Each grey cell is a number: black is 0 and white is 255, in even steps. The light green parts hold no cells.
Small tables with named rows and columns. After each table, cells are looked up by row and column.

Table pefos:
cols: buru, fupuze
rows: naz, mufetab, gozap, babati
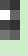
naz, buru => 75
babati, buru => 116
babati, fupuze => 94
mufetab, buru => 255
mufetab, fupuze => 101
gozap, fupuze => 50
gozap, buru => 65
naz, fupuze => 51
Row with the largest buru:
mufetab

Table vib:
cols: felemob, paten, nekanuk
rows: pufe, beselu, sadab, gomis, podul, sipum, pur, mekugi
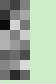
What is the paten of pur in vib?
151
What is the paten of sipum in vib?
107
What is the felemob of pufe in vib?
93
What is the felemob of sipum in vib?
94
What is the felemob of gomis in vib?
175
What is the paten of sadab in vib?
210
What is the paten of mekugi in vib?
42
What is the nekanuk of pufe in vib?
128

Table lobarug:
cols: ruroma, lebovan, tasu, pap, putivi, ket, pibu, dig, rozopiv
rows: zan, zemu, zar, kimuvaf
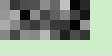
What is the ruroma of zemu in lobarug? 150
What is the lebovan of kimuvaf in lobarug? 70
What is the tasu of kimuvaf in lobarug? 141
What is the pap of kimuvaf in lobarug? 135
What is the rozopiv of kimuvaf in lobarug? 52
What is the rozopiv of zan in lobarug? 41
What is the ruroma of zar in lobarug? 170
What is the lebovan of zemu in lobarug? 171
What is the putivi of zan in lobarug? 140
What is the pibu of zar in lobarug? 53
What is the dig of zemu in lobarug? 66
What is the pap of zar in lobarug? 58
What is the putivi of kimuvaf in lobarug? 183
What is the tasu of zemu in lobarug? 7
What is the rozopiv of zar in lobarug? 151
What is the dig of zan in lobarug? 4
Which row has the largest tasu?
kimuvaf

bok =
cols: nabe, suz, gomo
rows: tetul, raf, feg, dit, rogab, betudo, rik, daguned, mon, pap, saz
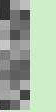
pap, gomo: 66
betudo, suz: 154
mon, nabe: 159
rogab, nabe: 199
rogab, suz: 148
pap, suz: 171
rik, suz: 102
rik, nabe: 142
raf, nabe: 50
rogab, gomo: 162
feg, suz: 112
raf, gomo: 72
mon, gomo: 174
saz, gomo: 191
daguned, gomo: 98
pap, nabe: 164
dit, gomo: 121
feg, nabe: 168
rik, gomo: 91

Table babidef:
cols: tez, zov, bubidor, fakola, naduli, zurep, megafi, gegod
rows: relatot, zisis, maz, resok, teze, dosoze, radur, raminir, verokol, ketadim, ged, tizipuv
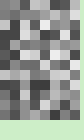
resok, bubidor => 221
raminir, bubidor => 192
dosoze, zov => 65
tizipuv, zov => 81
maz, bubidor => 210
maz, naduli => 236
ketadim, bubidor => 202
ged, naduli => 214

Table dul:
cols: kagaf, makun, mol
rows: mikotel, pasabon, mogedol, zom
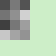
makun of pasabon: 144
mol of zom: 147
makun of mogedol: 119
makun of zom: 164
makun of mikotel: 121
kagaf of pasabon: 116
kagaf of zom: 199
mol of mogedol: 158
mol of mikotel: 83

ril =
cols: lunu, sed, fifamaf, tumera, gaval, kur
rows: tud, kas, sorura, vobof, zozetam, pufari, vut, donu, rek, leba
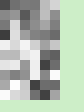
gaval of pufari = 108
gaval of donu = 135
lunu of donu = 154
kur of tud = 212
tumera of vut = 238
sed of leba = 217
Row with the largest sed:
rek

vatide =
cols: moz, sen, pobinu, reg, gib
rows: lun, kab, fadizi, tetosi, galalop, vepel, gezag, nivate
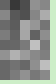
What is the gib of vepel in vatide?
127
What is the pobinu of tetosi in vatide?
166
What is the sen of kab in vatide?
88
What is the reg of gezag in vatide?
143
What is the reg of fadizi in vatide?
150
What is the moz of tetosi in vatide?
124
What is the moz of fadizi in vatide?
106
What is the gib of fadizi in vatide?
117
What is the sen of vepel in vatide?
177
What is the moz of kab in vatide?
135
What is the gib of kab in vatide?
172
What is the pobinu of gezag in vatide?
104
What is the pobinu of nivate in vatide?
145
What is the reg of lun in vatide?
145
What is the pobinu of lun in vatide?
77
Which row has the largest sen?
vepel

